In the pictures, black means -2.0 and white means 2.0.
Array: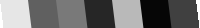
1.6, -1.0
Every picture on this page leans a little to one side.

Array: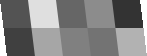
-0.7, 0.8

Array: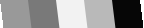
0.4, -1.9

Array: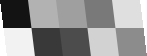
-1.7, 0.2

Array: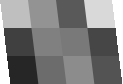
1.0, -0.7

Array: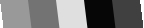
0.4, -1.0

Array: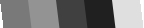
-0.1, 1.5
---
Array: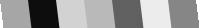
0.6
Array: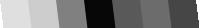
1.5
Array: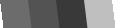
-0.3
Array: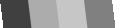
-1.0
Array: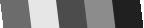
-0.3
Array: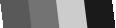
-0.6
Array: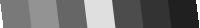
-0.1
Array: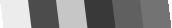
1.7
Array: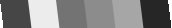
-0.9
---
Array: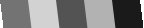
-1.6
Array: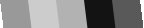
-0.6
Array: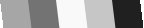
-1.5
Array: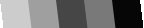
-1.9
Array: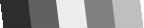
1.0
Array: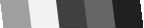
-1.5
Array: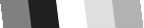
0.8
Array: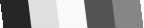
0.1
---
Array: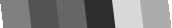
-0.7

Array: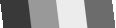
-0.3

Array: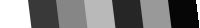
-1.4

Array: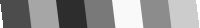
-0.8

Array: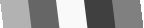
-0.4

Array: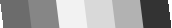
-0.3

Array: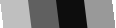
-0.5

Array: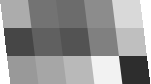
-0.9

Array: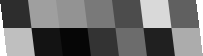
-1.7
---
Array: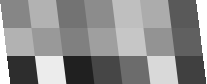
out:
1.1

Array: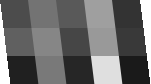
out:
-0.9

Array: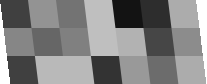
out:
0.8

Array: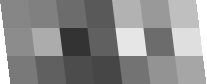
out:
1.6

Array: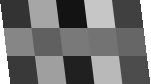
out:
-0.1

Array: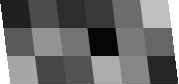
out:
-1.9

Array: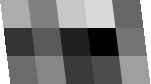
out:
-1.5

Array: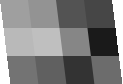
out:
1.0
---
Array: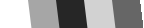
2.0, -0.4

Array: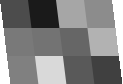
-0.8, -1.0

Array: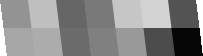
0.3, -1.9

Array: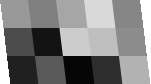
0.4, 0.8

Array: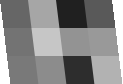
-0.4, 0.8

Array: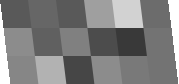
-0.6, -0.2

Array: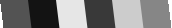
-0.7, 0.1

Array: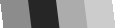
0.2, 1.2

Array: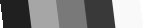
-1.5, 1.9

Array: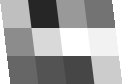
1.0, 1.2
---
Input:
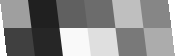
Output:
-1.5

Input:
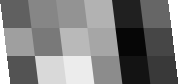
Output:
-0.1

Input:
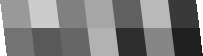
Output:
1.2

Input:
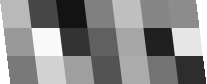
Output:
1.9

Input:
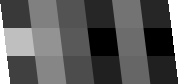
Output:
0.3

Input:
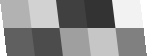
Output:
1.3

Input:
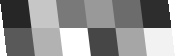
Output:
1.1

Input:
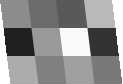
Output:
0.4
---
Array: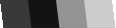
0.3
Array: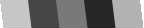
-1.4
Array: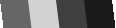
-1.0
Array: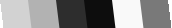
1.9
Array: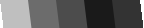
-1.6
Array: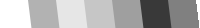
-1.1
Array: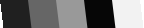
-1.9
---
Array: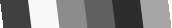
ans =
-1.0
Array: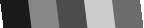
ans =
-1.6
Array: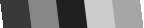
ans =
-1.1
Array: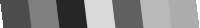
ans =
-0.8
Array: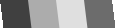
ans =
-1.0
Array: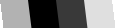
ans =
0.8
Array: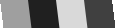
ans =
0.5
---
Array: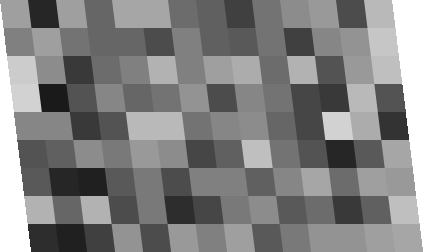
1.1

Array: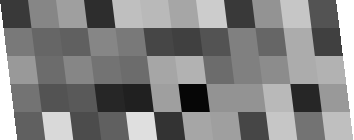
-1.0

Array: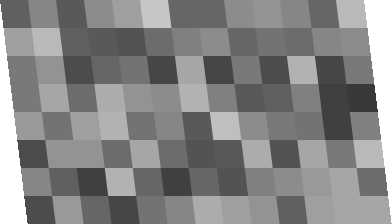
0.2

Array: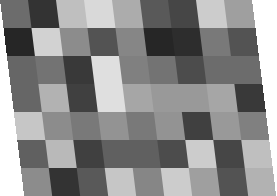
-0.7

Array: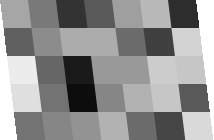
1.3
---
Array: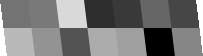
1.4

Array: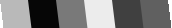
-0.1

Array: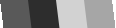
1.3

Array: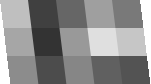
-0.4

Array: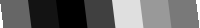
-2.0

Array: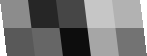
-0.9
